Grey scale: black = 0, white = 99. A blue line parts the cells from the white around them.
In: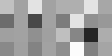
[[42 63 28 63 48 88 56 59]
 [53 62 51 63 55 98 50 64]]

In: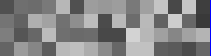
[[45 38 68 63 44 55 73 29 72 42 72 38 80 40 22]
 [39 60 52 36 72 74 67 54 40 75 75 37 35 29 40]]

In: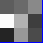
[[98 69 24]]

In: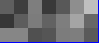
[[21 36 48 38 49 64 40]]

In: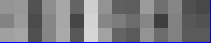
[[51 60 29 52 65 27 82 52 48 42 52 24 50 34 32]]

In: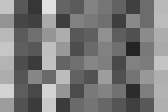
[[57 27 25 66 24 50 47 43 24 53 42 73]
 [77 37 34 74 59 30 41 50 43 14 47 66]
 [67 33 52 41 73 38 32 61 31 45 59 68]
 [61 32 23 78 23 41 45 40 33 25 34 68]]

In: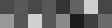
[[59 33 81 34 54 11 25 41]]
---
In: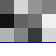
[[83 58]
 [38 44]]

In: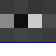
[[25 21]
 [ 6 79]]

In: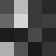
[[72 22]
 [83 22]]

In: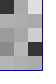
[[66 87]
 [67 66]]

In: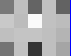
[[74 39]
 [73 97]]

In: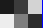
[[23 82]
 [49 17]]

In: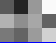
[[14 59]
 [55 65]]

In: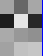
[[40 65]
 [89 15]]
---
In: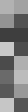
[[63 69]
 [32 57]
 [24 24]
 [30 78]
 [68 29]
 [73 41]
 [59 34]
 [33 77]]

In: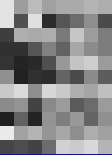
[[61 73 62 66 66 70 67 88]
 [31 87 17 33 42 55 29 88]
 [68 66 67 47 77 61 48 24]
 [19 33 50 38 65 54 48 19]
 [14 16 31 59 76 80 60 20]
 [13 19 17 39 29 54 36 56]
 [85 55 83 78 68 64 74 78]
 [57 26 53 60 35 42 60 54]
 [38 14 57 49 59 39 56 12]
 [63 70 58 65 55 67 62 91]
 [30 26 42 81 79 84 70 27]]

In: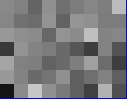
[[50 39 56 43 48 52 49 73 53]
 [44 42 57 38 58 56 48 48 52]
 [55 54 40 57 54 74 51 52 59]
 [57 51 48 41 33 24 51 32 22]
 [50 49 38 41 49 62 42 24 64]
 [51 41 45 56 37 43 50 37 59]
 [54 77 56 47 37 25 69 31  8]]

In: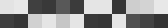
[[90 25 22 34 23 89 89 21 80 82 90 88]
 [21 81 89 77 89 22 21 89 31 26 20 24]]

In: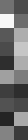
[[29 44]
 [42 96]
 [67 34]
 [77 29]
 [67 18]
 [48 62]
 [18 24]
 [28 32]
 [66 14]
 [23 51]]

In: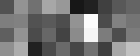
[[57 44 65 59  9 13 25 34 39 32]
 [50 32 35 30 57 98 29 50 45 49]
 [57 29 40 26 54 95 48 30 48 37]
 [67 13 29 41 27 44 24 65 75 56]]
